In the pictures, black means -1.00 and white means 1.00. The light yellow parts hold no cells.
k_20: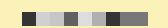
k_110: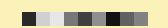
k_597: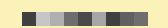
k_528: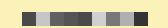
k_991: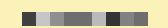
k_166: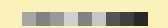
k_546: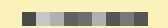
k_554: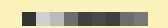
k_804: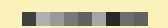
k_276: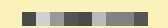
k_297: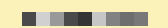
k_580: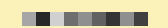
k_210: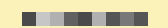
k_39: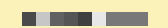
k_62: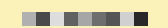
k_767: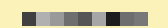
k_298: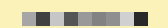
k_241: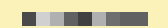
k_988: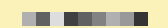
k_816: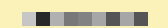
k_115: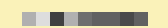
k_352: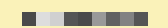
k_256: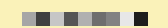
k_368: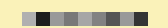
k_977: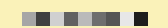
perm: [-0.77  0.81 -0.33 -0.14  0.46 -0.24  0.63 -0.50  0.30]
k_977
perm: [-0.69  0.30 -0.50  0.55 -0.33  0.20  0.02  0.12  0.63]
k_298
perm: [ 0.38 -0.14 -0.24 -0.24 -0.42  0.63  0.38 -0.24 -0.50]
k_241
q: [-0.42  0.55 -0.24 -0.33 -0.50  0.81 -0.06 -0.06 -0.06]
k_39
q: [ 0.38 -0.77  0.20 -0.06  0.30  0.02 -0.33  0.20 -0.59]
k_368

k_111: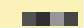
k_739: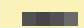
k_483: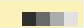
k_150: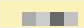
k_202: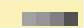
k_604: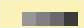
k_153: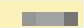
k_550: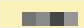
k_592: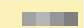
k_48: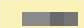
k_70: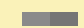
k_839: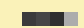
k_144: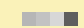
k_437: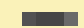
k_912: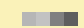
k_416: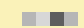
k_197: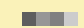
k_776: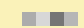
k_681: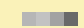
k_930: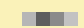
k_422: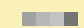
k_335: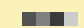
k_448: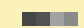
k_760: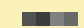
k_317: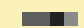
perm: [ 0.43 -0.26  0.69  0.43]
k_416
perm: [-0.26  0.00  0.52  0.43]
k_912
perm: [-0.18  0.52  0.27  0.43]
k_681

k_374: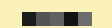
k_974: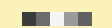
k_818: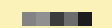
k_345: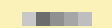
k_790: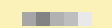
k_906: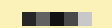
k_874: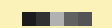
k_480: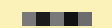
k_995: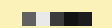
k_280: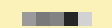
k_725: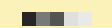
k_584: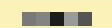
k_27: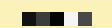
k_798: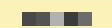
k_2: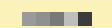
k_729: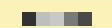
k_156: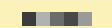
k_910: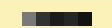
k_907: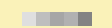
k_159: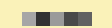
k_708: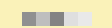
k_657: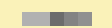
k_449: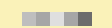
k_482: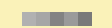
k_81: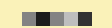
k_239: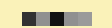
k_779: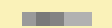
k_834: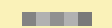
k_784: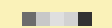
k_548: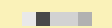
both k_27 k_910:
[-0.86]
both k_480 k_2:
[-0.05]
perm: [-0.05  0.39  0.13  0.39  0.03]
k_834
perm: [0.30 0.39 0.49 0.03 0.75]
k_907
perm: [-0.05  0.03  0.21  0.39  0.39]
k_779
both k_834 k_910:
[-0.05]
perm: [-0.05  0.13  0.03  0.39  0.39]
k_834

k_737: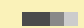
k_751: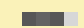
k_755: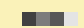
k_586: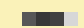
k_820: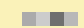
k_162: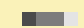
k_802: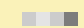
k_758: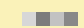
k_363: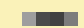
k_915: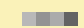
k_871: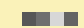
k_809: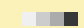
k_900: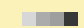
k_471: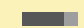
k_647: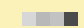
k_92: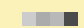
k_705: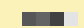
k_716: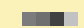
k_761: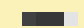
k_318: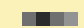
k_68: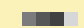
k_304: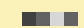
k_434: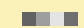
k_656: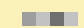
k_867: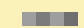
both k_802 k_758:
[-0.03]
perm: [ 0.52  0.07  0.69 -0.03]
k_758
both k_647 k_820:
[0.44]
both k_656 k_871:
[-0.13]
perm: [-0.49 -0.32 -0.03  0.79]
k_755

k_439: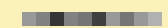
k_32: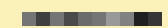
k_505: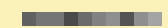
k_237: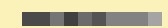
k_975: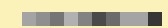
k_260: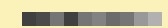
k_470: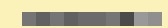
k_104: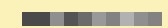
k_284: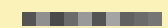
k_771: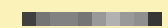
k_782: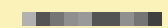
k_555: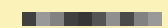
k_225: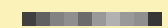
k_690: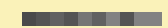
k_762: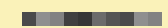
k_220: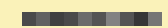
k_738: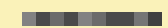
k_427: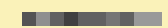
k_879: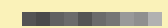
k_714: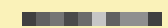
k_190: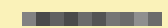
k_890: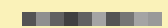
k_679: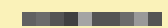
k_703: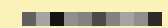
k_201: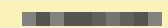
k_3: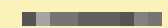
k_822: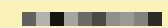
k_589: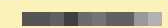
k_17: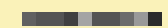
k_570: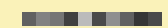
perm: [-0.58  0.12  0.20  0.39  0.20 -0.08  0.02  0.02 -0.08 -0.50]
k_771
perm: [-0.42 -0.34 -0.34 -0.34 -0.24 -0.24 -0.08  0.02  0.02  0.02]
k_690
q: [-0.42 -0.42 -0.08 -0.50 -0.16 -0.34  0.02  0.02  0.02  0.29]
k_237
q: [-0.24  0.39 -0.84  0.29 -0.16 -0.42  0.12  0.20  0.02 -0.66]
k_822
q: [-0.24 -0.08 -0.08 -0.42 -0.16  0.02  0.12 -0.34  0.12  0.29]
k_505
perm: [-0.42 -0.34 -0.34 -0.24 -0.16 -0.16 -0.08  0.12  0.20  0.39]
k_879

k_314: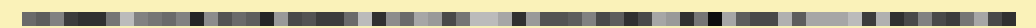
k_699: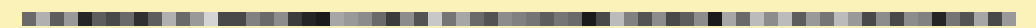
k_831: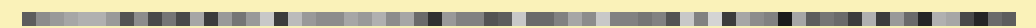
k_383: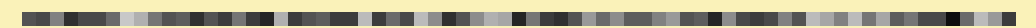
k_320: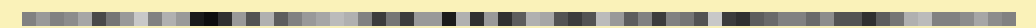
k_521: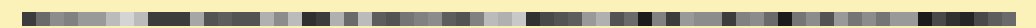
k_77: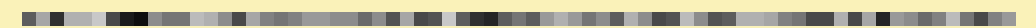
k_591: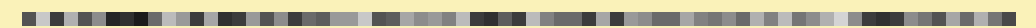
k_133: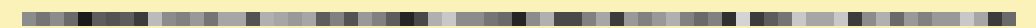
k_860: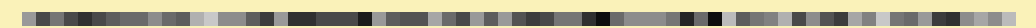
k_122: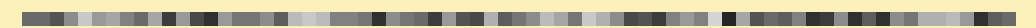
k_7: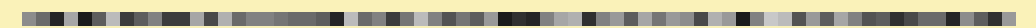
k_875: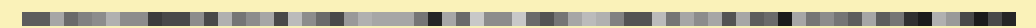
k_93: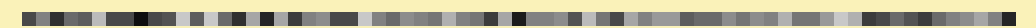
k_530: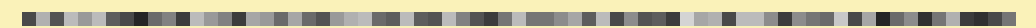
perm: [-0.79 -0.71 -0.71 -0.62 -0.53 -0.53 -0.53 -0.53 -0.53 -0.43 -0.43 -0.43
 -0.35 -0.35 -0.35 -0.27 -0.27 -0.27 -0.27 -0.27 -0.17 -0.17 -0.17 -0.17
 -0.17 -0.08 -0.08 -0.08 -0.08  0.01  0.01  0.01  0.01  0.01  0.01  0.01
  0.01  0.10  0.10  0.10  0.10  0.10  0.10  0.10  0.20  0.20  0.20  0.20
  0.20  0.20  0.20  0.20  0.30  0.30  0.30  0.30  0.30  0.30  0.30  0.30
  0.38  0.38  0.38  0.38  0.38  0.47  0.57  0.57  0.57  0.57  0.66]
k_133
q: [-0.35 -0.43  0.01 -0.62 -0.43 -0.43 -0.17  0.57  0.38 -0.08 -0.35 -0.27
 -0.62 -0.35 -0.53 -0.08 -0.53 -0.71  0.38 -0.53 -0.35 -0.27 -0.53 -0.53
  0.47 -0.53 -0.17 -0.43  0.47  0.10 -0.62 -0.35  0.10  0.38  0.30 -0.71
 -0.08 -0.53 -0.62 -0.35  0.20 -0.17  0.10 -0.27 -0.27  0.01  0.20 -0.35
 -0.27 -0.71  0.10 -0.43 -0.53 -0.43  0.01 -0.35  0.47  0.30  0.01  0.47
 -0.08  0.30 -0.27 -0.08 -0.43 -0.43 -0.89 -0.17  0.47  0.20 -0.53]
k_383
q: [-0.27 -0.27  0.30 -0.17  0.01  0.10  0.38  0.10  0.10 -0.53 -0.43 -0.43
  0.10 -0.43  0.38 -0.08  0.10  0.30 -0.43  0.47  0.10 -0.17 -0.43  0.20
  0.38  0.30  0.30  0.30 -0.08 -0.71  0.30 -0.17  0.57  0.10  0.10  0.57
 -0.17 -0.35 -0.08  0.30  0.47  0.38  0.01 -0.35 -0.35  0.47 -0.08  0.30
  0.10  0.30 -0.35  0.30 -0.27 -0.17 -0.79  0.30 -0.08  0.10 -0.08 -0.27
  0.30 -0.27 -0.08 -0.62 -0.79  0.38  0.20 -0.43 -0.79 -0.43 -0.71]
k_875
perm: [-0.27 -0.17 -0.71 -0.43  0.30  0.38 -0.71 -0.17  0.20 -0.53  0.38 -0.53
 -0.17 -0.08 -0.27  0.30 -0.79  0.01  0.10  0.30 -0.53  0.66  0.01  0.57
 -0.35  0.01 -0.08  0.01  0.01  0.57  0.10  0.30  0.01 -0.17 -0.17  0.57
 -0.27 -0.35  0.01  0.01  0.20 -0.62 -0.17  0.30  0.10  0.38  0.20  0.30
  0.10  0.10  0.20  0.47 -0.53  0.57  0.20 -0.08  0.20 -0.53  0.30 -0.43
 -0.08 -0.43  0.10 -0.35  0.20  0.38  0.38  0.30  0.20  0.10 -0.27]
k_831

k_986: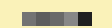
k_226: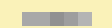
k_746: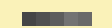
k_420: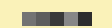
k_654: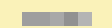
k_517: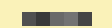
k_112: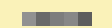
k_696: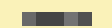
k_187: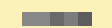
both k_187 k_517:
[-0.18]
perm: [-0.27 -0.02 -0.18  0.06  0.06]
k_187
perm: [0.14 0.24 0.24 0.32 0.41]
k_654
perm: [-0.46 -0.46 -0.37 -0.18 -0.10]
k_696

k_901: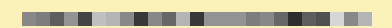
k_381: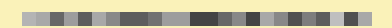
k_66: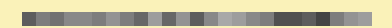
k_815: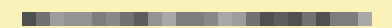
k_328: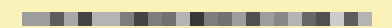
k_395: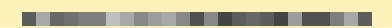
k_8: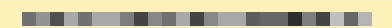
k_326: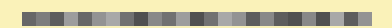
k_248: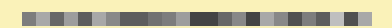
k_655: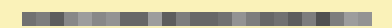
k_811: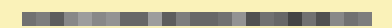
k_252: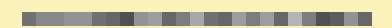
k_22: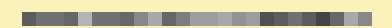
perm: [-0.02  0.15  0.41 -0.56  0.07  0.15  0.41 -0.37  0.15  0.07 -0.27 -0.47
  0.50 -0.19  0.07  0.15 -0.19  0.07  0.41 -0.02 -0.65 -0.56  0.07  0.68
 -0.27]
k_901
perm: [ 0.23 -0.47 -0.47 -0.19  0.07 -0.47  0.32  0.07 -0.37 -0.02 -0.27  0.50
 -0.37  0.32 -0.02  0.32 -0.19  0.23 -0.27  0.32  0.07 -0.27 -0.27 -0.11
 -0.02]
k_248
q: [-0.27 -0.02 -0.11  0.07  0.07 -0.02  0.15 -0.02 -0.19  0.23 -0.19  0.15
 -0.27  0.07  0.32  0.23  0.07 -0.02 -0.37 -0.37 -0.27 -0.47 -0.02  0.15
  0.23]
k_66

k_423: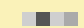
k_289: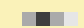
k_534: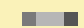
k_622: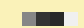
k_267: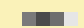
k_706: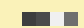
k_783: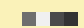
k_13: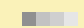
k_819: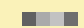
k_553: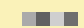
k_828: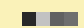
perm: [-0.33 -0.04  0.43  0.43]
k_534
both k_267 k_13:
[0.80]
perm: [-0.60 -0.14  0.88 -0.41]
k_783
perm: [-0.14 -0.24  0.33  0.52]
k_819

